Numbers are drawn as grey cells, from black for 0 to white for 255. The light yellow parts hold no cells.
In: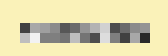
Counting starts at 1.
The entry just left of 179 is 148
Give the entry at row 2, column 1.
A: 190
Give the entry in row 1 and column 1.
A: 65
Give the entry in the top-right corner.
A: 148
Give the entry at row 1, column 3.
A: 159
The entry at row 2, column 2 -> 242
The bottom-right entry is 41
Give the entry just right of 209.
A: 77

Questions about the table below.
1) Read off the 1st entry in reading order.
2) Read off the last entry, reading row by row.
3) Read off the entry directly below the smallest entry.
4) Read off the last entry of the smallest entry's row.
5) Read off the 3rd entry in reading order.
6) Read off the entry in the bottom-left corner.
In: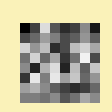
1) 1
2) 138
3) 74
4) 23
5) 220
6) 126

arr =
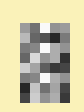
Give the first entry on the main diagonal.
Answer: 155
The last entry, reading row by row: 57
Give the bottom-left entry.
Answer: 69
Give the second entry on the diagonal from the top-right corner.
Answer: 38
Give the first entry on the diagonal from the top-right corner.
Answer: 155
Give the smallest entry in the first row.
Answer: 113
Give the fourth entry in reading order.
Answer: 146
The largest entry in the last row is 205
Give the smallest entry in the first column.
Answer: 38
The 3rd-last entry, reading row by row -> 146
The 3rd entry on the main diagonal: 249

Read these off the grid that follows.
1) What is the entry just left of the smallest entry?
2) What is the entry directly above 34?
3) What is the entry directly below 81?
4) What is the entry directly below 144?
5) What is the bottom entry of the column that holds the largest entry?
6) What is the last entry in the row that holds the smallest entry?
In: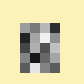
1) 132
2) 156
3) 104
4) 193
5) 132
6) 165

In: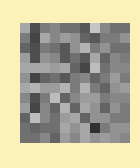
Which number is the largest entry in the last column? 156
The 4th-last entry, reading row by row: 146
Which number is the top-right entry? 112
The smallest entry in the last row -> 100
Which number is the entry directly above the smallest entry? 146
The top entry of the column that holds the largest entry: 197
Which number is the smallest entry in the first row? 78
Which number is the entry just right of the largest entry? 135
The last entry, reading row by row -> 135
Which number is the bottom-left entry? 112
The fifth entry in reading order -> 112
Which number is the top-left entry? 167
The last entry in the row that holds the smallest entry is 146
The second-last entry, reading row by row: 146
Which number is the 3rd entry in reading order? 123
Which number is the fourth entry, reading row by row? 135
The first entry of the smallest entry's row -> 112
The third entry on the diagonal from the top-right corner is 146
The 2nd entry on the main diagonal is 69

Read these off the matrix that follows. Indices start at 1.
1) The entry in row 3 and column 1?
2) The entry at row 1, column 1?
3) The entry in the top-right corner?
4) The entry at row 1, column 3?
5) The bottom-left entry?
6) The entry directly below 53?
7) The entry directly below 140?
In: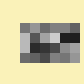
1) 185
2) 118
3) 98
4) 107
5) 107
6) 74
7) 118

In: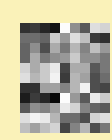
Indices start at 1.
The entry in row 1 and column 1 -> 49
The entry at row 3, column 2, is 142
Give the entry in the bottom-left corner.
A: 191
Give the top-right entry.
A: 211
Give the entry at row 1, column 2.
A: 59
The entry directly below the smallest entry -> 161
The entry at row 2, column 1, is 109
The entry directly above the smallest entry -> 161
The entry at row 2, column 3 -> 100
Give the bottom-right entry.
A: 120
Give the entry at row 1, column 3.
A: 38
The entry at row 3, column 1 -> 100
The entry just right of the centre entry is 182
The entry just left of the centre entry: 242
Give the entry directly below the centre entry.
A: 131
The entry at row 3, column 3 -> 78
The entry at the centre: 59
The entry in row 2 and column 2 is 109
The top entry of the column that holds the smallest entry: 19
